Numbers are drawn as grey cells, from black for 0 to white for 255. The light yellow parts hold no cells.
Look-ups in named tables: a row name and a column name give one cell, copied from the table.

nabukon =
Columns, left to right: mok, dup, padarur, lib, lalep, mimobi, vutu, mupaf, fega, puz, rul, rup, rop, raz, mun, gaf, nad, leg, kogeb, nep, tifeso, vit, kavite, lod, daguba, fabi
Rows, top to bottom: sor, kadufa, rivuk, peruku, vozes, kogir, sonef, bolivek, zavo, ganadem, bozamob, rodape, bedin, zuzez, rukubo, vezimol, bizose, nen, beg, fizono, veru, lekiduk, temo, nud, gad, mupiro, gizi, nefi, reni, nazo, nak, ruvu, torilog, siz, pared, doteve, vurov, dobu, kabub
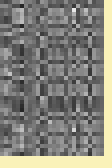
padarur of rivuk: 99
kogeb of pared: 155
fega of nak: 119
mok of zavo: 129
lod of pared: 145
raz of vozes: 122
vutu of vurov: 117
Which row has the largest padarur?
beg

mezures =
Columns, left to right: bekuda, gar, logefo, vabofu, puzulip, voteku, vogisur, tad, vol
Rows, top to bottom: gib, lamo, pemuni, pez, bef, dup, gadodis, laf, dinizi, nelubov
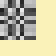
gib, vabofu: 105
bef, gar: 178
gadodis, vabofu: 108
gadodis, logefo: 60
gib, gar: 185
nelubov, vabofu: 160
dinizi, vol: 185
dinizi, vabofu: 106
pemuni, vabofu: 171
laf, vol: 173

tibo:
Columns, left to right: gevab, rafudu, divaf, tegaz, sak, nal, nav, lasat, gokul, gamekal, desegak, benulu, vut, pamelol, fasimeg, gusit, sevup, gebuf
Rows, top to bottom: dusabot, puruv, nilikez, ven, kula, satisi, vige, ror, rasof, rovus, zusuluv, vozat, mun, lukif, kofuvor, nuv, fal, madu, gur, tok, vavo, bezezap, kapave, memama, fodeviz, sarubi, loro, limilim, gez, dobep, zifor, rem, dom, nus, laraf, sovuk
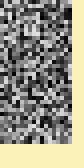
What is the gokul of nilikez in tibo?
53
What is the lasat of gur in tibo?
196
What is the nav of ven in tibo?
81
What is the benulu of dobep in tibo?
12
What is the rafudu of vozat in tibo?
72
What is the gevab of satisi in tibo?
88
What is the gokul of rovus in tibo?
123
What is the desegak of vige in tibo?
54
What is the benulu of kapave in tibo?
56
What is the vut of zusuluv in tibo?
168
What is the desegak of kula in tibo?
2
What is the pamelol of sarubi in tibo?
52
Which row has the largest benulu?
fodeviz

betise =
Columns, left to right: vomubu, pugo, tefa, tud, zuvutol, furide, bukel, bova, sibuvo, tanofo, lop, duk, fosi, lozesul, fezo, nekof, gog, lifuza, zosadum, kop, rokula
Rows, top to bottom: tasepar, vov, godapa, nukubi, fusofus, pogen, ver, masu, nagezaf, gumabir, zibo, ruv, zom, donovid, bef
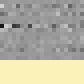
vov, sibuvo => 169
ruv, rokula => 148
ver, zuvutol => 71
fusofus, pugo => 152
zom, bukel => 148
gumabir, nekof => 168
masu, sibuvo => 158
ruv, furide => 147
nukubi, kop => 160
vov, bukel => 140
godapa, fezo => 168
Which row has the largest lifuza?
masu

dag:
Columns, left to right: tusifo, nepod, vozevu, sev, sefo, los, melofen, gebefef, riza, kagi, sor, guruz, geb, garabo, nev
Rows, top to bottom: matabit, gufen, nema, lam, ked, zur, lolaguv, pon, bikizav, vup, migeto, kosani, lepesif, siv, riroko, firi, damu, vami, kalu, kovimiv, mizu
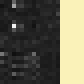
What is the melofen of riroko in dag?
71
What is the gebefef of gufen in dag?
38
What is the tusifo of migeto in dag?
52
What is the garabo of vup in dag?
33
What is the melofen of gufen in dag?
40
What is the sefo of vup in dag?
32
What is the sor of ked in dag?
33
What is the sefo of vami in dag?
22
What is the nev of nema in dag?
44
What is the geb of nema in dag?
38
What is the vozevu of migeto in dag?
37
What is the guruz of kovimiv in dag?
29
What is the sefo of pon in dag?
47
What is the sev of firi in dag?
26
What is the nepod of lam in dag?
45
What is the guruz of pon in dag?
31

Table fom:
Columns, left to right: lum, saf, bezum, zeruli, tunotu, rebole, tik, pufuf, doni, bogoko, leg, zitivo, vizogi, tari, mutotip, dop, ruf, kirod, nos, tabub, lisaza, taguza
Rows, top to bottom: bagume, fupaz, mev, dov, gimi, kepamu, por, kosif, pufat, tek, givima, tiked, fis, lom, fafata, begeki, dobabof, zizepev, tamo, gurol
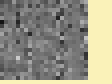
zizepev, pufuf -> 158
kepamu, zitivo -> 107
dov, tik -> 116
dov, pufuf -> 97
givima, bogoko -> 139
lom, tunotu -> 134
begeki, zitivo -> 142
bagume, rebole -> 106
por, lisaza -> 139
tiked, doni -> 126
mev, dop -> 72
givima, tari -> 114
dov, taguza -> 86

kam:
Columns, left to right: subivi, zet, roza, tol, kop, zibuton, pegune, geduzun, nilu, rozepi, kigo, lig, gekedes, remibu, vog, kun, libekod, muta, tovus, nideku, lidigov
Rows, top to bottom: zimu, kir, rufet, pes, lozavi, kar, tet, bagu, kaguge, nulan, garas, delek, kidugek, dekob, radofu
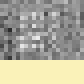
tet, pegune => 170
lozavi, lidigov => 92
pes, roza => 103
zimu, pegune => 155
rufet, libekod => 168
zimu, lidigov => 131
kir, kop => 132
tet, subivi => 82
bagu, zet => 89
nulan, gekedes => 132
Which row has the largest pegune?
delek

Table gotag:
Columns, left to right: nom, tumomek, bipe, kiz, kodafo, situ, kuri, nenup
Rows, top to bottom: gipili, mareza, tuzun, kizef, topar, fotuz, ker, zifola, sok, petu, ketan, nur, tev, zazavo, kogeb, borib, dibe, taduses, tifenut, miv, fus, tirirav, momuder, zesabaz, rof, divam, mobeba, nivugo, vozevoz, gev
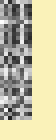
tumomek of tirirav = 155
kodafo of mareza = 59
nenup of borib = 49
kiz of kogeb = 44
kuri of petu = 91
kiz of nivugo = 144
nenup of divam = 188
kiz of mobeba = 76
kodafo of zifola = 137
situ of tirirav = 171
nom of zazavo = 98
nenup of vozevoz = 53
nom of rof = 213
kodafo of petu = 117
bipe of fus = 125
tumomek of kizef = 87
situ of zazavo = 155
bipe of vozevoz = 148
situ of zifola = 195
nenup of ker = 66
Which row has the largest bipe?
divam

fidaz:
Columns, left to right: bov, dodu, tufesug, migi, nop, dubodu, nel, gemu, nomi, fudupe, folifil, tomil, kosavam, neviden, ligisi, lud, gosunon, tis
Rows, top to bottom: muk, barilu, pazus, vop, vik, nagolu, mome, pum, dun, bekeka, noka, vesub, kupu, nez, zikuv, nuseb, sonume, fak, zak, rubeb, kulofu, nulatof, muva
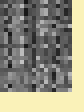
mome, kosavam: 95
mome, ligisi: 133
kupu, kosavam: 94
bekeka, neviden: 99
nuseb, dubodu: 194
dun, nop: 119
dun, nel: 80
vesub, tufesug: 96
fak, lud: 100

